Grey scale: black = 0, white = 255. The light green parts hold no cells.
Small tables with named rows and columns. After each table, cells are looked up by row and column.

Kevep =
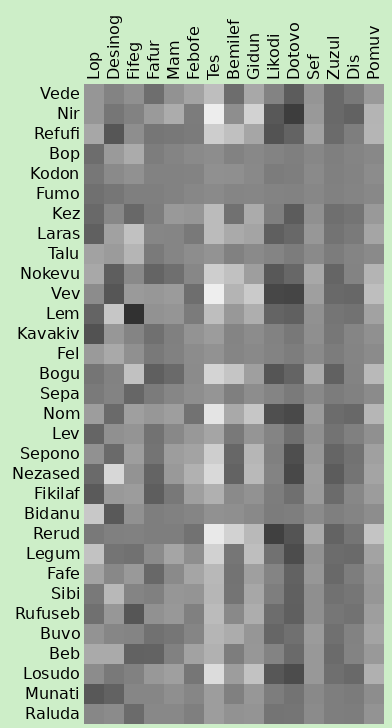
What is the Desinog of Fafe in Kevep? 136
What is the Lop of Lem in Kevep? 100
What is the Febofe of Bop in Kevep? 138
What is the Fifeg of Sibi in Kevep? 132
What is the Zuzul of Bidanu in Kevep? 127
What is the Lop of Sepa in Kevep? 122
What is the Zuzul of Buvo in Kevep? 112
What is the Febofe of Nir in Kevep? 124
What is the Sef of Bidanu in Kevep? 139
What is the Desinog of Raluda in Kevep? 139
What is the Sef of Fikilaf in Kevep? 155
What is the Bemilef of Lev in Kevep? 121
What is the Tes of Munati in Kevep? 157
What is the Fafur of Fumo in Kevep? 127
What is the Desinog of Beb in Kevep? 170
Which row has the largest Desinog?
Nezased

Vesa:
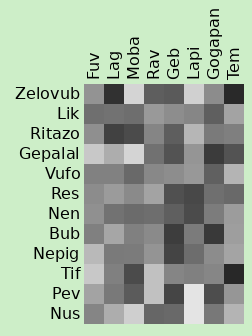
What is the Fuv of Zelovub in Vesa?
147
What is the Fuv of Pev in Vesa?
163
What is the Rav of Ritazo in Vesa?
133
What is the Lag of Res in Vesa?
155
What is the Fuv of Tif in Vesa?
200
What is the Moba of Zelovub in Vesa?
212
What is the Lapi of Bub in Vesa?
123
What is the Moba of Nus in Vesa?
207
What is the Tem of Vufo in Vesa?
180
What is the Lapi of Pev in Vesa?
228
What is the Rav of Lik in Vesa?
153
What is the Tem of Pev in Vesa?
150
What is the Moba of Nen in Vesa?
107

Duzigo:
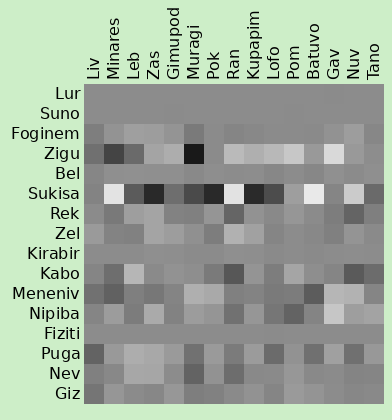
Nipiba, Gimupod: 130
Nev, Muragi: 99
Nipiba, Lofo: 118
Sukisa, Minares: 227
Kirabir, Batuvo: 138
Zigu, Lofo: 184
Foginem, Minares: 147
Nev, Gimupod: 140
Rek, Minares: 121
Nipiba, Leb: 124
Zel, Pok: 125
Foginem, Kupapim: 136

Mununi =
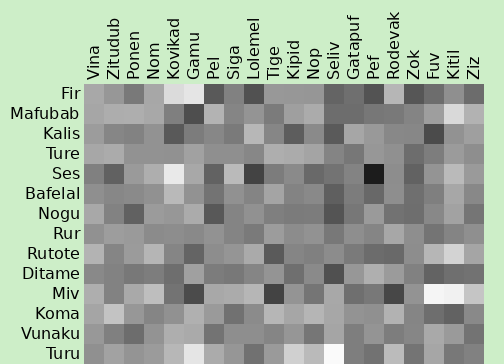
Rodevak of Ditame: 155
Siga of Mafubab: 133
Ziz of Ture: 142
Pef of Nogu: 154
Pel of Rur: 146
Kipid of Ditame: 111
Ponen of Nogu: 97

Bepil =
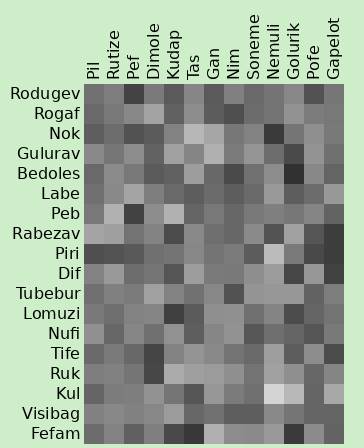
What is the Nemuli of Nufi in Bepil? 111
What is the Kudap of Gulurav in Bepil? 160
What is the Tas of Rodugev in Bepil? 134
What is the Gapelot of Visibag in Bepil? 101
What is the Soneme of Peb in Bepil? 120
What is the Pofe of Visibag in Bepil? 101

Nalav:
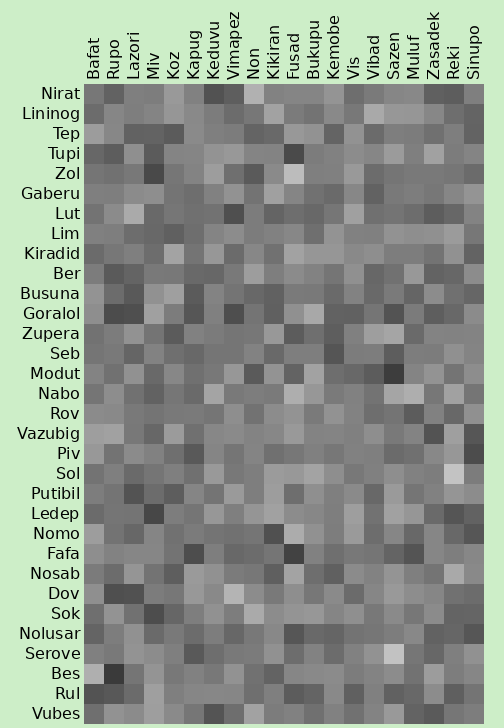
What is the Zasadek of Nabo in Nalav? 119
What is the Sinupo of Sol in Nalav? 124
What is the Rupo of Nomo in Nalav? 115
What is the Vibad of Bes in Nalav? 131
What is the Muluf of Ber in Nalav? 152
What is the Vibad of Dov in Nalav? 134
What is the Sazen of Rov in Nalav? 116
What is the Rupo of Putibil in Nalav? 116
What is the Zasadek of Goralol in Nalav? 94
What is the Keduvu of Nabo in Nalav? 164
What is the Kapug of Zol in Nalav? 131
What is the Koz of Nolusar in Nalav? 121
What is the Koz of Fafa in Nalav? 115
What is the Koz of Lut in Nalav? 118

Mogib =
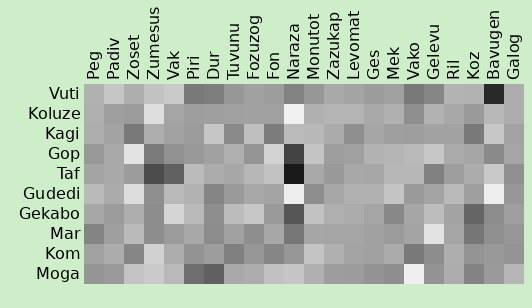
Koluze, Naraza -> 240
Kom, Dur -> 157
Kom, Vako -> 121
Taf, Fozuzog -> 183
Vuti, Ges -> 156
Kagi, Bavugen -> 199
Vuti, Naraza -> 130
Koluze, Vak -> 165
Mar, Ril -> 165

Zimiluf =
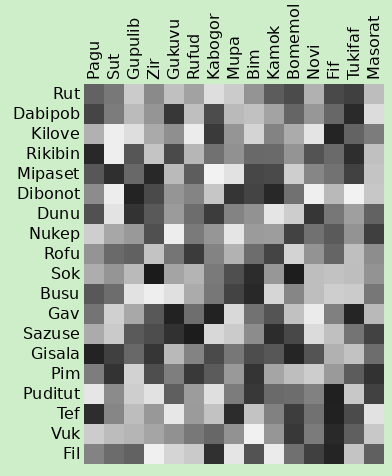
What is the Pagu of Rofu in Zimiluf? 148
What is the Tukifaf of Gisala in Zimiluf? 194
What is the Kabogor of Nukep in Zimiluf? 150
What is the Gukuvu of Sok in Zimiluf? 164
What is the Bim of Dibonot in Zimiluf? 68
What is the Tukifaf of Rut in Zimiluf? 64
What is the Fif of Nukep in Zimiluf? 90
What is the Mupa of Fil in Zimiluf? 229
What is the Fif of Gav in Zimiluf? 128
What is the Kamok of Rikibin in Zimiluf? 106
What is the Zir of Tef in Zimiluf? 152
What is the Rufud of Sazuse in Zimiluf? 28
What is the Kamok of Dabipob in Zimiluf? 163

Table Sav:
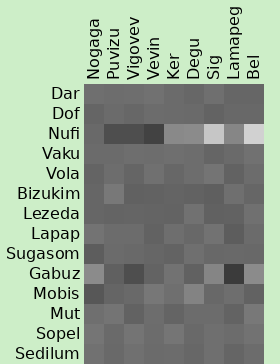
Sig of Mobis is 104
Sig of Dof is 99
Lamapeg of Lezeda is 98
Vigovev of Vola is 101
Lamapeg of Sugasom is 105
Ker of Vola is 103
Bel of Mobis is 98
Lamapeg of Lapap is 93

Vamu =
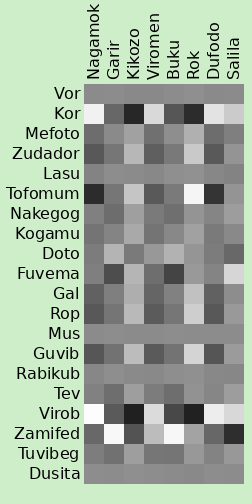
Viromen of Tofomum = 89
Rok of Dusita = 137
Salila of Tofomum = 148
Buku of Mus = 141
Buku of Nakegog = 111
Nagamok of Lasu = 131
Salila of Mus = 140
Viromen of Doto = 152
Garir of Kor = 103
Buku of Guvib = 115
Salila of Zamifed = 46
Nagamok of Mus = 139
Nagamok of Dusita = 141
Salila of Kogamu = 137
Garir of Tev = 110
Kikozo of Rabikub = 138
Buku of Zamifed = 247
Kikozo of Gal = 174

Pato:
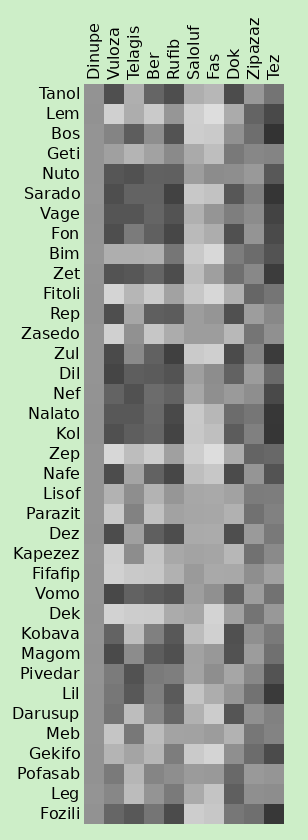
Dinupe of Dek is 147
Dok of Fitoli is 176
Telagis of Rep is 166
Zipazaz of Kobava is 143
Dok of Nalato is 108
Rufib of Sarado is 66
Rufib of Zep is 160
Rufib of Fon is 71
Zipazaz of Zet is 136
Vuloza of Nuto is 86
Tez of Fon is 74
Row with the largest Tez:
Fifafip

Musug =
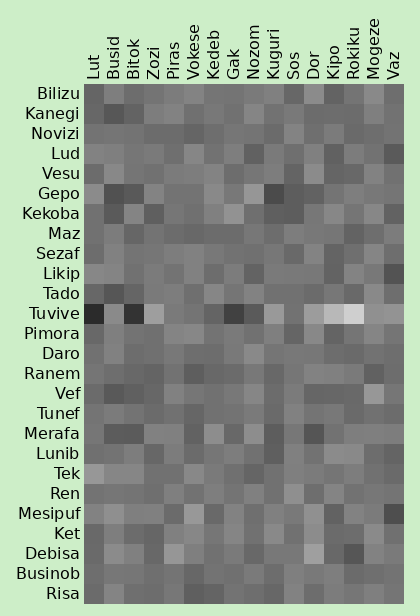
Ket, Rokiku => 109
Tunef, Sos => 129
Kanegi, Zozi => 125
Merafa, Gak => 104
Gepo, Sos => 93
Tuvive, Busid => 138
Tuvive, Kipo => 184
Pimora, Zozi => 112
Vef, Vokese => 118
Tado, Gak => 117
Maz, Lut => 113
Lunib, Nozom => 113
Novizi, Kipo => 123
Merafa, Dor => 85
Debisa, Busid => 139
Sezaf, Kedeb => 120
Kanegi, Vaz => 114
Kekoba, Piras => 118
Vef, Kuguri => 108

